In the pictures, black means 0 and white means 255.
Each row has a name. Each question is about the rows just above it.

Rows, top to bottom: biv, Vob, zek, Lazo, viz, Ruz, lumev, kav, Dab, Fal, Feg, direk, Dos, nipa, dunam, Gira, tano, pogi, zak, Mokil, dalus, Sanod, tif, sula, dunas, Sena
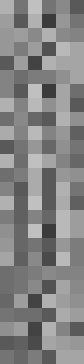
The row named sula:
| 144 | 157 |  67 | 177 | 131 |  89 |
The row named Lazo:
| 151 | 124 | 157 |  82 | 185 | 165 |
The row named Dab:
| 110 | 137 | 103 |  89 | 177 | 144 |
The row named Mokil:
| 110 | 116 | 124 | 137 | 131 | 131 |
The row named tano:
| 144 | 103 | 192 |  59 | 185 | 157 |
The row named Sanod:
| 103 | 157 |  67 | 177 | 157 | 144 |

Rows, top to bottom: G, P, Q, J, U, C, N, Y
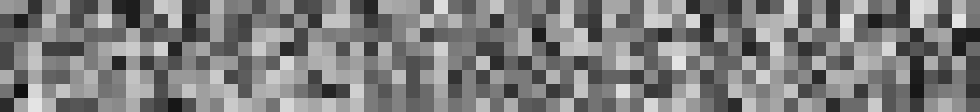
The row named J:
|  71 | 130 | 188 |  65 |  65 |  57 | 123 | 166 | 188 | 202 | 145 | 208 |  36 | 138 | 166 |  93 |  79 | 138 | 202 | 153 |  43 |  71 | 180 | 166 |  79 | 180 |  57 | 180 |  99 | 130 | 145 | 208 | 123 | 130 |  65 |  65 | 138 | 173 | 107 |  43 | 188 | 195 | 173 | 145 | 180 |  71 |  99 | 195 | 202 | 180 |  93 |  79 | 130 |  36 |  71 | 208 | 115 |  50 |  79 | 159 | 115 | 166 | 153 | 214 |  57 |  86 |  65 | 138 |  29 | 107 |
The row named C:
| 173 |  86 | 166 |  99 |  93 | 145 | 180 | 107 | 130 | 195 | 153 |  71 | 153 | 153 | 145 | 202 |  71 |  93 | 145 | 202 | 180 | 159 |  65 | 180 | 166 | 173 |  93 | 115 | 188 |  79 | 159 | 188 |  50 | 130 |  65 | 159 | 123 | 123 |  65 | 180 | 107 | 188 |  71 |  99 |  99 |  57 | 138 |  71 | 107 | 159 |  65 | 107 | 166 | 107 | 208 | 153 | 107 | 138 |  43 | 180 | 173 | 159 | 115 |  99 | 173 |  29 |  86 |  57 | 123 |  71 |

